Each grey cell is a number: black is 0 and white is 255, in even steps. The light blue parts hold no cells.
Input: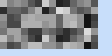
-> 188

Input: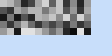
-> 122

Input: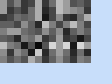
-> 141

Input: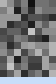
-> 98

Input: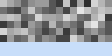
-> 212

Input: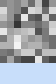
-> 122

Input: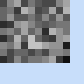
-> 118

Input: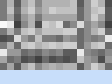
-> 165
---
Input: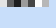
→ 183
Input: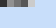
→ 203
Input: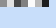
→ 29
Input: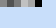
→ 1
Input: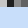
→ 98
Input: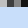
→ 19
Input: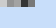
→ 120
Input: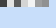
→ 144
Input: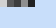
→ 33
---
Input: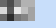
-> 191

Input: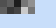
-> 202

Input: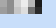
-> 111

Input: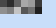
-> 112

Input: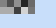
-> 211

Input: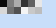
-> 200

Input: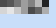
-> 101

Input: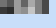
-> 127

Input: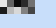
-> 129
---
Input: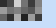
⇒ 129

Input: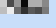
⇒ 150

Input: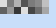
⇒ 178

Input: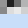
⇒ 108

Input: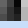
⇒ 22

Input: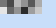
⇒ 184

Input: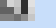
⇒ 185

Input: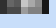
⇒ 89
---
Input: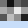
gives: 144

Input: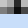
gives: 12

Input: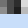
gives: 31

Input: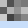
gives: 107

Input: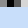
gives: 89

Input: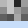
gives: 168

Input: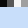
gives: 245
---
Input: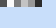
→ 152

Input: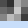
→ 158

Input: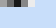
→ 134

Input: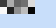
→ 188

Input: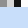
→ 20

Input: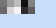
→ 44

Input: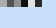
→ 225

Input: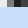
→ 33
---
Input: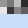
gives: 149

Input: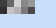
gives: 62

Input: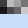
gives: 61

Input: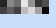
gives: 37

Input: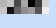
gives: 181

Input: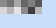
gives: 139

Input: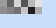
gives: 156
